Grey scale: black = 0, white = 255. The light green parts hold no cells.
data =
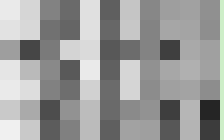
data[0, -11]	234
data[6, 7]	159
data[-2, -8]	146
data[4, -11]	234
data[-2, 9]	182
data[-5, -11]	158
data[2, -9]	122
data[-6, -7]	224
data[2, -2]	169
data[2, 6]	108
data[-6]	[226, 216, 113, 101, 224, 103, 199, 131, 166, 164, 142]
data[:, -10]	[214, 216, 70, 186, 221, 170, 201]
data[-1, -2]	180
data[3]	[229, 186, 137, 89, 234, 96, 214, 145, 167, 176, 161]
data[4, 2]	129
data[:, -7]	[224, 224, 218, 234, 209, 188, 187]
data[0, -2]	161
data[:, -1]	[144, 142, 160, 161, 141, 37, 60]
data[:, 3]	[106, 101, 212, 89, 110, 146, 128]
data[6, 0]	240
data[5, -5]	138

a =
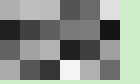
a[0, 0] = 175
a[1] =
[32, 65, 95, 121, 124, 20]
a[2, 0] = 98
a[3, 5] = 106
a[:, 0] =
[175, 32, 98, 170]

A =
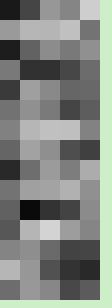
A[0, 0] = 25
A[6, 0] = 129
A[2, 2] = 140
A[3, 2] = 49
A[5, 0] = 114
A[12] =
[132, 142, 106, 67, 69]
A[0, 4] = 206
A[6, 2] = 192
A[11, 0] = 87
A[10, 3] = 67
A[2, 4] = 144
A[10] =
[97, 10, 51, 67, 139]
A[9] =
[115, 160, 163, 177, 144]
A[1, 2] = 181
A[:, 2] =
[151, 181, 140, 49, 137, 122, 192, 143, 155, 163, 51, 211, 106, 81, 135]
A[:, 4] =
[206, 115, 144, 108, 104, 93, 130, 64, 172, 144, 139, 133, 69, 41, 91]
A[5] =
[114, 144, 122, 69, 93]
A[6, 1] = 182

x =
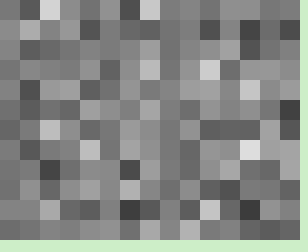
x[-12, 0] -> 120
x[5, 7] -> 165
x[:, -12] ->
[140, 151, 117, 123, 159, 103, 142, 129, 111, 141, 104, 126]
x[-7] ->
[112, 92, 113, 103, 159, 142, 127, 165, 125, 110, 147, 131, 143, 118, 65]
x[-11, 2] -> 131
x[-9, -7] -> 117
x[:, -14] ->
[89, 172, 93, 135, 80, 92, 122, 88, 122, 144, 131, 116]
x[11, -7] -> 133
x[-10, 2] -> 105
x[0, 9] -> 132
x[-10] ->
[132, 93, 105, 117, 130, 123, 132, 157, 114, 132, 143, 161, 83, 115, 128]
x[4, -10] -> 113
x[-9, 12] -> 150
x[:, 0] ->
[120, 139, 132, 117, 130, 112, 102, 123, 116, 113, 131, 109]
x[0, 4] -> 114
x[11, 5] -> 145
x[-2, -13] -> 169
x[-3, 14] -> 99
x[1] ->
[139, 172, 131, 151, 84, 123, 104, 97, 115, 125, 80, 132, 69, 108, 76]
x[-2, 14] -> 129
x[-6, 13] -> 162
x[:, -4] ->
[143, 132, 161, 110, 135, 131, 99, 143, 167, 82, 103, 129]
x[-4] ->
[116, 122, 69, 111, 139, 137, 75, 157, 122, 105, 143, 167, 112, 104, 165]
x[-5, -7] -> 120
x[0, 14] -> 124
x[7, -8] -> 144
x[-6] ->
[102, 122, 189, 142, 105, 119, 154, 140, 119, 146, 95, 99, 98, 162, 86]
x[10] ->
[131, 131, 169, 104, 93, 128, 62, 89, 128, 93, 196, 103, 60, 146, 129]
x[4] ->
[130, 80, 153, 159, 95, 113, 148, 122, 132, 157, 161, 135, 197, 139, 155]

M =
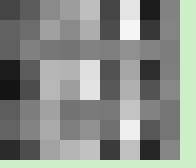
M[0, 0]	69
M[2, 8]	125
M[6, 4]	144
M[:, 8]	[130, 132, 125, 126, 135, 117, 117, 134]
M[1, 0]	98
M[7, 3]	180
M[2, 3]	116
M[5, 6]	195
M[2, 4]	130
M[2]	[96, 128, 119, 116, 130, 126, 144, 131, 125]
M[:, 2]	[138, 160, 119, 182, 183, 161, 170, 162]
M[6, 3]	126
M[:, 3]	[157, 138, 116, 179, 158, 115, 126, 180]
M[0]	[69, 92, 138, 157, 190, 69, 228, 27, 130]
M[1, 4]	173
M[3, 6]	165

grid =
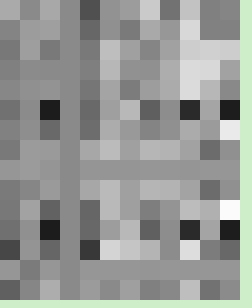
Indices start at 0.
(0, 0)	170
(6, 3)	138
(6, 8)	144
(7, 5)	187
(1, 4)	103
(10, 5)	185
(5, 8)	141
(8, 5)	149
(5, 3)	138
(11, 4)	104
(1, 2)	159
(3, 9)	218
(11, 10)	164
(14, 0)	96
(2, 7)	133
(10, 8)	148
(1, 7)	169
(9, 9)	163
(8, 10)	150
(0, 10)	128
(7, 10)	108
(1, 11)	129
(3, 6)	145
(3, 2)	138
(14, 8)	136
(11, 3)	138
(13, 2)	150
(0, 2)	168
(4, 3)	138
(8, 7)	150
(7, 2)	154
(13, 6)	150
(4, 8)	171
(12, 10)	124
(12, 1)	148
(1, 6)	122
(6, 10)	155

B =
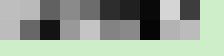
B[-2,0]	190
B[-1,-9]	103
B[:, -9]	[186, 103]
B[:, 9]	[61, 187]
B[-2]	[190, 186, 97, 138, 108, 45, 32, 9, 213, 61]

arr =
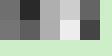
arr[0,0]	111
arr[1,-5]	117
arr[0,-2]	205
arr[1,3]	237

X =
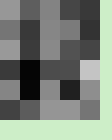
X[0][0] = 151
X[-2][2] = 138
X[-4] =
[153, 59, 137, 82, 69]
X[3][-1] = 196
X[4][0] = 133
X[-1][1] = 92
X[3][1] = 5

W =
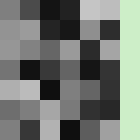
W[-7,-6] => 127
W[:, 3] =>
[34, 23, 154, 100, 127, 122, 15]
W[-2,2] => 166
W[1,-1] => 45
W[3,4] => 21
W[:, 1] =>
[75, 155, 130, 18, 187, 126, 55]
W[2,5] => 165
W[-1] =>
[127, 55, 178, 15, 93, 160]
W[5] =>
[110, 126, 166, 122, 49, 40]
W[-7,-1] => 189
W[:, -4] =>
[20, 36, 102, 57, 15, 166, 178]
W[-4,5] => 52
